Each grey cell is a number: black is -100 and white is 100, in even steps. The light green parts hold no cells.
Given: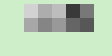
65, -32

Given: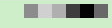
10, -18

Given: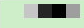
55, 24

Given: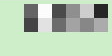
-21, 34

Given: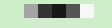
28, 94

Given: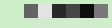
-22, -5

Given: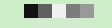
-86, 20
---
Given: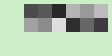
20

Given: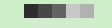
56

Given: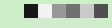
58

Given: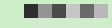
-17

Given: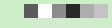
36

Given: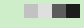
-28
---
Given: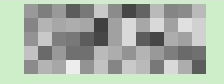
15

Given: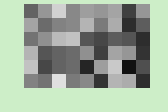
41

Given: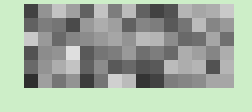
-36

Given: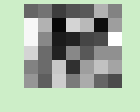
66

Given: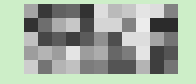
51

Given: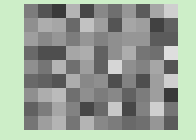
12

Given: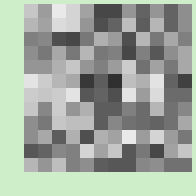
11

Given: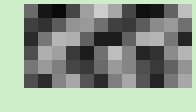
-39
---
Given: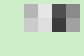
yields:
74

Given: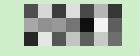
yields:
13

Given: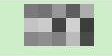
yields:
59

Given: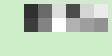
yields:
3

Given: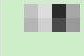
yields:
62

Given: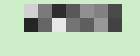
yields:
-20

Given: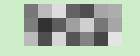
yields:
-61
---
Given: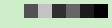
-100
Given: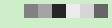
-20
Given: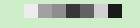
-79
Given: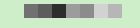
43
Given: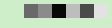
77
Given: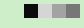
-7
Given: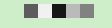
1
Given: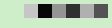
-35
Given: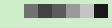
-80
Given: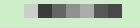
-43
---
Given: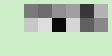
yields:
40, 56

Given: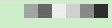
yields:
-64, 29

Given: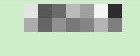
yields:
-65, 35

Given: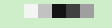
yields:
25, 91

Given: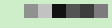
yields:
-3, 14

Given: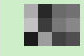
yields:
-11, -79

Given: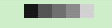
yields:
64, -82

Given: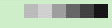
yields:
-83, 47
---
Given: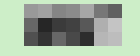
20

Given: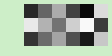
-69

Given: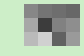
6

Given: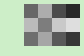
-19

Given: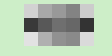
65

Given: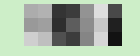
35

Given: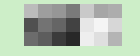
47

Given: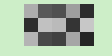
36
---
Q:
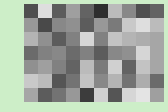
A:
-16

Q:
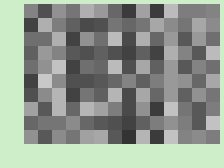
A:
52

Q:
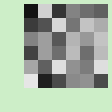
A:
74

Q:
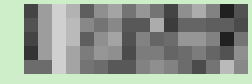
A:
12

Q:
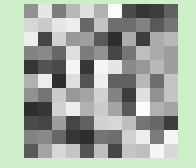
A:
92
